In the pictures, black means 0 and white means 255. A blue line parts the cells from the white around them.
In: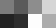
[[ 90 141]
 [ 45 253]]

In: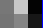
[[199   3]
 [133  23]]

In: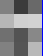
[[ 59 105]
 [208 210]]

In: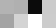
[[176  11]
 [211 255]]

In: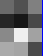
[[ 81 128]
 [ 23  72]]

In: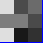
[[ 75 107]
 [125  74]]

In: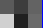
[[ 61  99]
 [ 32 106]]
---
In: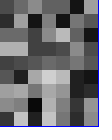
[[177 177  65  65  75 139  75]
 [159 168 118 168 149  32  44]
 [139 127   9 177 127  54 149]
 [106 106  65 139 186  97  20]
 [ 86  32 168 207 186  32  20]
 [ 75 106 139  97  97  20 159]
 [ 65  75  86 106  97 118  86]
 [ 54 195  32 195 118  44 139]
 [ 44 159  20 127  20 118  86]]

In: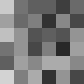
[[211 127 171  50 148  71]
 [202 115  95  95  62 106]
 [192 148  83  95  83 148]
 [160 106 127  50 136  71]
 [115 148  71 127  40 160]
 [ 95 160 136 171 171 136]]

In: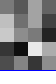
[[201 141 122  35]
 [191 112 163  66]
 [122  88 163 100]
 [ 77 132  54 141]
 [ 54  15 233 172]]

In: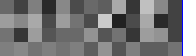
[[157 136 169  75 157 115  75 203  33  75 169  42  66]
 [127 136 115 127 115 127  94 147  85 127  94  94 115]
 [115  54 157  85 105 105 147  85 115  54 157 147  66]
 [105  66 127  42 136  75 105  94 169  54 192 136  66]]

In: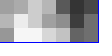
[[182 236 205 160 142  61 111]
 [160 171 205 182  89  52  71]
 [151 246 246 215 194 100 111]]

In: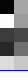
[[253 156]
 [220 199]
 [ 59  71]
 [ 38 111]
 [  5 166]]

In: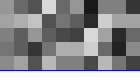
[[162 174 194  82 116  94  43 206 162 162]
 [150 105  82 216 105 150  25 128 128  53]
 [138 162  82 184 128 128  73 184 116  64]
 [128  94 150  94  73  64 216 162  43 105]
 [116  94  53 116 174 174 206 105  34 138]]

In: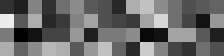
[[236  89 173  40  58 131 163  80  68  58 163 214 111  68  18 152]
 [173  99 140 183 173  89 152 193  99  40 202 131  68  49 111  80]
 [122   0  18  68  68 152  30 122 122 140   9  18 163 163  89  30]
 [ 49  30 131  49 111 140  89  80  40 173 193 140 111  80  89  99]]
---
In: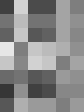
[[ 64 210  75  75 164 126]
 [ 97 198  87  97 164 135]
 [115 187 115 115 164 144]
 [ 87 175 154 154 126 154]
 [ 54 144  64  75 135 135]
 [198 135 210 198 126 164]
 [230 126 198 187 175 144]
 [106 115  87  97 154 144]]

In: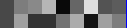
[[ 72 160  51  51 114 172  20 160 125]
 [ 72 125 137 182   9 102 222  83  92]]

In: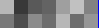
[[121  77 139 109 183 109 150]
 [183  56  89  99 159 193 130]]

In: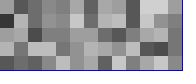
[[ 54 180 109 146 137 199 109 180 189  87 199 146 127]
 [158 168  76 127 127 158 158 109  87 127 168 180 118]
 [180 118 189 189 118 146 180 168 146 189  87  76 118]
 [ 87 109  97 137 189 146 168  97 199 127 168 199 137]
 [158  87 109 137 127 168  97 168 158  87 208 208 158]]

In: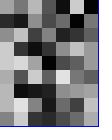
[[184 226 131  24 107  64 193]
 [204 216 163   3  75  95 154]
 [131 204  52  42  75 107 173]
 [142 193  64 131  33  52  95]
 [163 119 184  84  14 204   3]
 [173  84 204  95 226 119  95]
 [204  52  14  52 142 193 154]
 [ 42  24 142  75 107   3 119]
 [184  14  24  33 142 154 163]]

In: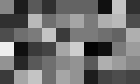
[[ 58 166 196 111 166 147  28  68  77  68]
 [ 77 111 123 196  58 123 123 111  99 175]
 [ 48  48 185 111 135 166 123 175 185  77]
 [147  39  89 111 135 147  89 175 156 135]
 [135  28  89  48  99  99  99  16 196  48]
 [238  16  58  68 166 206   4  16 123 156]]

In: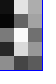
[[122 250 112]
 [ 17 227 173]
 [ 39 218 152]
 [  6 100 163]
 [142  69  91]]

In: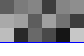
[[169 160  93 160 114  61]
 [ 93 123 133  61 133 142]
 [189  41 105  73  21 199]]
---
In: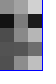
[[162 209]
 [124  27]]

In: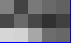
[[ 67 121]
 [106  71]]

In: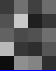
[[113  64]
 [201  31]]

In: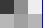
[[144 238]
 [161 182]]

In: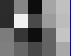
[[133  13]
 [241  74]]

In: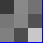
[[137 114]
 [134  82]]

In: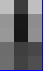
[[ 60 191]
 [ 24 141]]
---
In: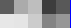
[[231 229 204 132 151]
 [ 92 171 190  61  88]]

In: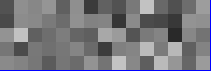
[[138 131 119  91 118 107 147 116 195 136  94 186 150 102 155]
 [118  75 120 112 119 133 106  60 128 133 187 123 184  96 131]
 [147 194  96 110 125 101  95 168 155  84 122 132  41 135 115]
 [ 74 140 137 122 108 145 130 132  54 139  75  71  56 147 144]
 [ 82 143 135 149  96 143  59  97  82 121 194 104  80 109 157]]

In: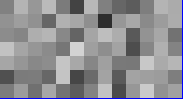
[[124 156 112 167 115  92 131 195  75 151 202 145 161]
 [ 80 123 124 103 196  70 107 163  90 163 159 156 126]
 [166 150 136 141 197 168 134 160 121 120 200 170 182]
 [194 165 150 139 118 211 159 142 163  77 134 176 131]
 [140 133 174 181 136 100 165 190 173  89 147 167 114]
 [146 158 145 102 177 167 143  45 151 168 138 156 172]
 [129 180 151 186 123  67 184 128 102  92 126 180 171]]

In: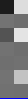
[[113 112]
 [115 194]
 [111 113]
 [114 110]
 [ 83 228]
 [115 110]
 [ 28 221]]

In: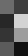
[[ 91  17]
 [ 52 157]
 [ 39 211]
 [108  62]]

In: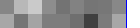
[[167 117 164 125 125 111  64 123 167]
 [134 184 202 141 115 130 117 119 136]]
